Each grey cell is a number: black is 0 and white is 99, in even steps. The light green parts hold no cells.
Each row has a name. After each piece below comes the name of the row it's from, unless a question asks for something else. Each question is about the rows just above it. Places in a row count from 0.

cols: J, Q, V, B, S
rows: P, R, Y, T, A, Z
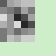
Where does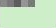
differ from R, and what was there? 3, [63]
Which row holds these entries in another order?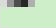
T
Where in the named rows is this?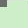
A, 2

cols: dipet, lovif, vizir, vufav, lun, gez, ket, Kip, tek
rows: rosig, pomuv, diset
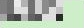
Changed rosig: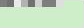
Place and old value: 6, [54]
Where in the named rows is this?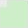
rosig, 2
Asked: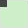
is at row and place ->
diset, 2
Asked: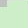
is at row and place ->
pomuv, 8
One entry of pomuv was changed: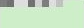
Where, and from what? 6, [54]
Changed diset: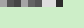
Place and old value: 3, [69]

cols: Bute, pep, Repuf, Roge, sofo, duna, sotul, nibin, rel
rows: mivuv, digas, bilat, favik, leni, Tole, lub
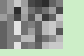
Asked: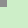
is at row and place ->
Tole, 7
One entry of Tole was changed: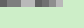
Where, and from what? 5, [33]
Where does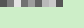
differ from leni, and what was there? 0, [38]
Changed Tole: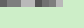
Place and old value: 7, [55]
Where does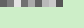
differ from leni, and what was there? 4, [61]
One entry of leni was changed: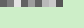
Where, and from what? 3, [44]

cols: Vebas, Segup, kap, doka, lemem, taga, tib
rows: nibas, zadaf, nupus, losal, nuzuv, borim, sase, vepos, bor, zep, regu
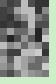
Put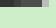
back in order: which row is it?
losal
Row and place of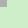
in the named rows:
regu, 3

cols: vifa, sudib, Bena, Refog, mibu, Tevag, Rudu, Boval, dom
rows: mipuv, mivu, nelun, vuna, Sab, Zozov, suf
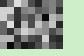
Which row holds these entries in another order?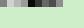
nelun
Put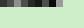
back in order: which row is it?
suf
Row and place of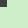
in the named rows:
Zozov, 5
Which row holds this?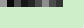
suf
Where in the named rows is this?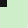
suf, 3
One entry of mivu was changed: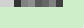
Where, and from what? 8, [20]

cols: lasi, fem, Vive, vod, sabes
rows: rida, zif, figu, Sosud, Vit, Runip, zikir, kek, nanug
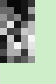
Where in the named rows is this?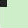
zikir, 0
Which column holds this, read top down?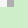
Vive
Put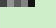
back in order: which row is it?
figu
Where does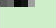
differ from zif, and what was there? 0, [41]
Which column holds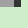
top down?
vod
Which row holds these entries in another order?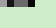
zif

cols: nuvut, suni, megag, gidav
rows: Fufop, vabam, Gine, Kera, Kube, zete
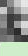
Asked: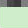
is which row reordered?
Gine
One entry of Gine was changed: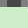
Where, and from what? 1, [23]

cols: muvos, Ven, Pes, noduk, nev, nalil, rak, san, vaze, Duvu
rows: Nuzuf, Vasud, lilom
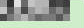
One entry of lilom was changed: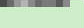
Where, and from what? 1, [47]
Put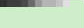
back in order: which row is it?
Nuzuf
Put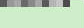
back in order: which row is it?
Vasud

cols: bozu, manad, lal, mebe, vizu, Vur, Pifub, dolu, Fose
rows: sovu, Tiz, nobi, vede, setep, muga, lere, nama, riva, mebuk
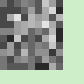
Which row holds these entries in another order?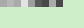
vede
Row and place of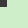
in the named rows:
nama, 7
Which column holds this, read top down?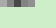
Vur
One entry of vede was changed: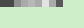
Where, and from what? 2, [61]
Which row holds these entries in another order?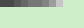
sovu

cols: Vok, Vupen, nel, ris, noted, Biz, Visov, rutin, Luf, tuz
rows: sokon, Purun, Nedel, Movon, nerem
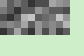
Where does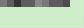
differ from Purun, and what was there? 5, [58]
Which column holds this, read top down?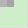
ris
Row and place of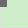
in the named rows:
Nedel, 6
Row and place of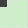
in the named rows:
nerem, 8
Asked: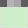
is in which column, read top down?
ris
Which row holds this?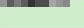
sokon

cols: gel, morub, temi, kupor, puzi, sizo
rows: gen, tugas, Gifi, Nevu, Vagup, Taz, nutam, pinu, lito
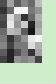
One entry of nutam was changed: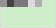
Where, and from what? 0, [52]
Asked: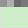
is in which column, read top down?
temi
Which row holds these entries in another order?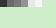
Taz

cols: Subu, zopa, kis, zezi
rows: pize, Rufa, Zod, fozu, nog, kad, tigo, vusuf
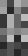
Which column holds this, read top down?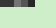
Subu
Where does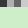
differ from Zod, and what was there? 3, [73]
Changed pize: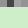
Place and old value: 2, [68]
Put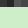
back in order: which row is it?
tigo
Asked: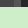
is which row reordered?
vusuf
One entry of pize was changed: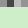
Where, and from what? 2, [68]
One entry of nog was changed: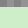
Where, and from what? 0, [45]

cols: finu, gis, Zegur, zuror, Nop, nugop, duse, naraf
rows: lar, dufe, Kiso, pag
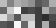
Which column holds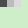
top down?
Nop
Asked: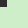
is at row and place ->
Kiso, 6
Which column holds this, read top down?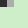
duse
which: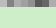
lar
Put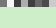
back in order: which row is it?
dufe
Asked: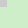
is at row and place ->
dufe, 1
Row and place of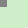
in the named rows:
lar, 1

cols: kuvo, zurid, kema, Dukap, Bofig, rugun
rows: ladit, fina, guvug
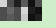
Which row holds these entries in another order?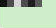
ladit
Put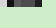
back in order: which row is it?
ladit
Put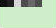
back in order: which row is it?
fina
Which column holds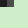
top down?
kema
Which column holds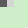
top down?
Dukap

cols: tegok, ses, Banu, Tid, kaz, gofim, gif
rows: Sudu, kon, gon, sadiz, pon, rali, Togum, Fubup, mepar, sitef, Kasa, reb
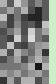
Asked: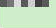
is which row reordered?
rali
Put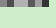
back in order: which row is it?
reb
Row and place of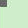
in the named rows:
Fubup, 4

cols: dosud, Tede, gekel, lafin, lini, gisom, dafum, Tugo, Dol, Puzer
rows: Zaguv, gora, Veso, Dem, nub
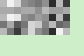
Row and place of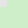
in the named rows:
Veso, 2
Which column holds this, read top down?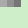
lafin
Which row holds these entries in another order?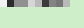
Zaguv
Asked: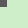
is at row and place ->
Dem, 2
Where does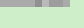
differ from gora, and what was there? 2, [61]

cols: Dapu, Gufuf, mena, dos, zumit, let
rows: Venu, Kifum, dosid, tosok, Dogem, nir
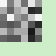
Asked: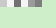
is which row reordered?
dosid
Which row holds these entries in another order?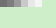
Venu
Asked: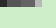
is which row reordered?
tosok

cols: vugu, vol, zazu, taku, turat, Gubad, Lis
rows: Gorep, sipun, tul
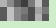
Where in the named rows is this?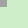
sipun, 5
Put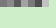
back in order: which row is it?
sipun
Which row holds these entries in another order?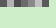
tul
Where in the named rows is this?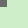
tul, 3

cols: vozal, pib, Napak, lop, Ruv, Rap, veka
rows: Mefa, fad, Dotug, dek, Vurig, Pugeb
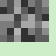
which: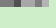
dek
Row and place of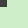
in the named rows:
Dotug, 2
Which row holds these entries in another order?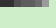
Pugeb
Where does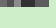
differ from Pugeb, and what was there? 2, [60]

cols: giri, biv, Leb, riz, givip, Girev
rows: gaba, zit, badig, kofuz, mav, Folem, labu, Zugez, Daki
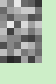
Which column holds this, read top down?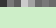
Girev
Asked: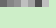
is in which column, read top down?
giri
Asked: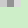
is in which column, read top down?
riz
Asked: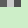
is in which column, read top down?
givip

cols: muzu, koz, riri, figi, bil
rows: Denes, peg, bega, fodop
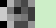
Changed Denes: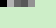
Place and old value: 3, [28]
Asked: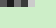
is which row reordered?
peg
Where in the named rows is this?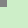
bega, 2

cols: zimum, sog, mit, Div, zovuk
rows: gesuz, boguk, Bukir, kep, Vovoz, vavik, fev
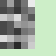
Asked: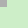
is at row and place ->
Bukir, 1
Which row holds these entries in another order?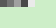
gesuz
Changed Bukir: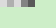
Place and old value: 0, [79]
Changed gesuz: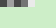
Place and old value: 0, [34]
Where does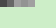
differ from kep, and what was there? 1, [34]

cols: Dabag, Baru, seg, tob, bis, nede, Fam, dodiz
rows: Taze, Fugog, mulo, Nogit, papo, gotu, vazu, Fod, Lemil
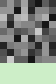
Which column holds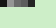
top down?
dodiz
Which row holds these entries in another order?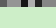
Fugog
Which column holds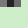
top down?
bis
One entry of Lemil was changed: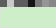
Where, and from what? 6, [52]
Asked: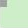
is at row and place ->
Taze, 3
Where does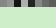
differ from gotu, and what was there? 0, [58]

